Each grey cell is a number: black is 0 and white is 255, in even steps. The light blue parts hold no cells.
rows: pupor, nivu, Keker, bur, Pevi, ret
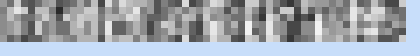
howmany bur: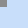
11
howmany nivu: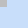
7
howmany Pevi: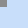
10
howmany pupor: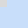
4

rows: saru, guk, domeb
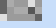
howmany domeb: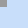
4
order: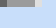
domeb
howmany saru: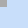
1
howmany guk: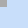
3
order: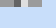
domeb
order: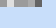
saru

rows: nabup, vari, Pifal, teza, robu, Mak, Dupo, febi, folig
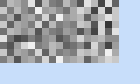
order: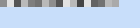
nabup
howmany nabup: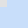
3
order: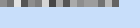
robu
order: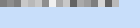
febi

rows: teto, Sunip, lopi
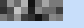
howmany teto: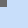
2
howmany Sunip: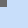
2
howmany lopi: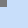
2

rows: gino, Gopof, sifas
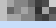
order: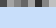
Gopof
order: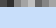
Gopof
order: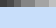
sifas
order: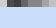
gino
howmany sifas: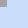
2
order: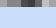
sifas

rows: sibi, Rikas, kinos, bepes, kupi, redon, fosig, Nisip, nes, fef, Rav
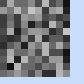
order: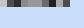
kupi
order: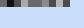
sibi

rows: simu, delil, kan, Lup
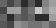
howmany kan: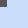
1
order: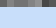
Lup
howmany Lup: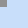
1
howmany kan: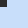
3

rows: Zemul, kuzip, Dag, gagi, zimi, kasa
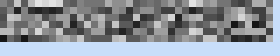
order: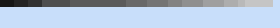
kasa
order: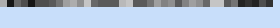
kasa
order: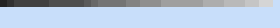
zimi

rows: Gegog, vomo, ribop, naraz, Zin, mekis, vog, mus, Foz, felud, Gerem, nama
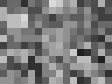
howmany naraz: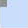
4
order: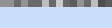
naraz

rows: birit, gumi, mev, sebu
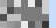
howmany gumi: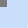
4
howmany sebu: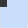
1
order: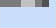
mev
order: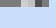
gumi
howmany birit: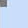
2

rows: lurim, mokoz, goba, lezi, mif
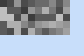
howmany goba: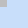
3
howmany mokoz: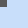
2
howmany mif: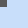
2
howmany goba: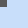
3
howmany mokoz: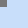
2

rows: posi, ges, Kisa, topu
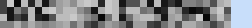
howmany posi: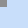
2
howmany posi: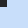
2
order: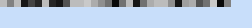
Kisa
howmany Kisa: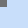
4
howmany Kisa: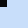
2
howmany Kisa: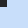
2
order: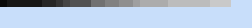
posi

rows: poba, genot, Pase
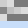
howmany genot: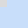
1
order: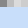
genot
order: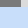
Pase
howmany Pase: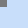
3
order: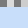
poba
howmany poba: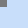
2

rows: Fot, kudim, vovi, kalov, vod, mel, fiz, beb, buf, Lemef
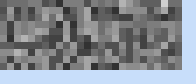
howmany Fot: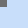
7
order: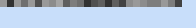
Lemef
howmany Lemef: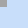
1
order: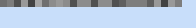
buf
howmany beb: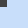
4
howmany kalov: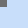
4
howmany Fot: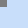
8

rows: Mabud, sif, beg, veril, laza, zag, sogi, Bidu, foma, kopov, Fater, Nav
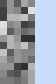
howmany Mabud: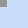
1
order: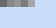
foma
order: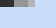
zag
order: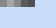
Fater
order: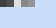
veril

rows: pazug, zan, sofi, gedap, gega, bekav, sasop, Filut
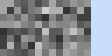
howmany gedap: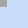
2
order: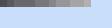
Filut
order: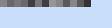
bekav

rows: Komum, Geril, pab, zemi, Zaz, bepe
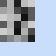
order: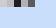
Komum
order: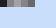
bepe
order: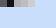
pab

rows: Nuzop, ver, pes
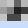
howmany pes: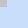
2
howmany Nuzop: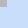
2

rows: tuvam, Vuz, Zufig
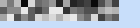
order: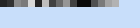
tuvam
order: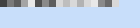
Zufig
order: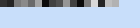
tuvam
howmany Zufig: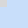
4
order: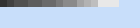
Vuz

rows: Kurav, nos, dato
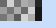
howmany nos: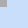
1
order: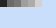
Kurav
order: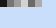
nos

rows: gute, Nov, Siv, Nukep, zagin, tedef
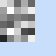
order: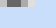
gute
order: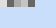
gute

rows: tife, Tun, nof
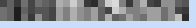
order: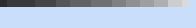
tife
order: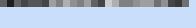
Tun
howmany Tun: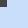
4
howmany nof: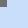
5

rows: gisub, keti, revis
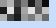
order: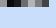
gisub
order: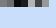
gisub
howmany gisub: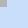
1
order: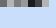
revis
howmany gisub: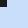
1

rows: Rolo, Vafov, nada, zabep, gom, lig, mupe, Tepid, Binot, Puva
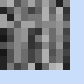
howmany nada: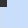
0
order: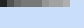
Rolo
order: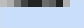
Puva

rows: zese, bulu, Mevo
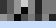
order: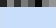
Mevo
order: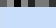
bulu

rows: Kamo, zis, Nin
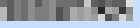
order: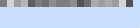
Nin
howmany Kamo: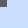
6

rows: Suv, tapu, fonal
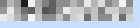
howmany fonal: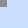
6
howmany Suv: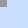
2

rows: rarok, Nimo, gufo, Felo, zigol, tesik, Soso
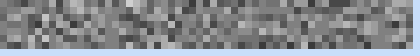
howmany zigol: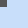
5
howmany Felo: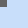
6
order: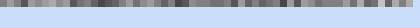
gufo
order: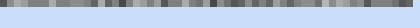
zigol
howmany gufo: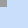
10

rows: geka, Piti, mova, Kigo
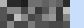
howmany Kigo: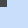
5
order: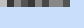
Piti
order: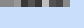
mova
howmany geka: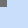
3
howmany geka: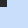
3

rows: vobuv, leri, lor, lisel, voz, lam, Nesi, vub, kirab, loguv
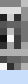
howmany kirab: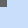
2
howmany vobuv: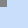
3
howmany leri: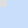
3
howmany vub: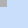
4

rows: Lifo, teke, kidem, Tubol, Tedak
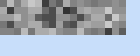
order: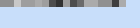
teke
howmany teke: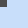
2
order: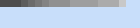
Tubol
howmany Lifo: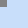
6
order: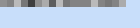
Tedak

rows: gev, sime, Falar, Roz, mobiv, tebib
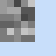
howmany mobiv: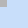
1
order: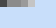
gev

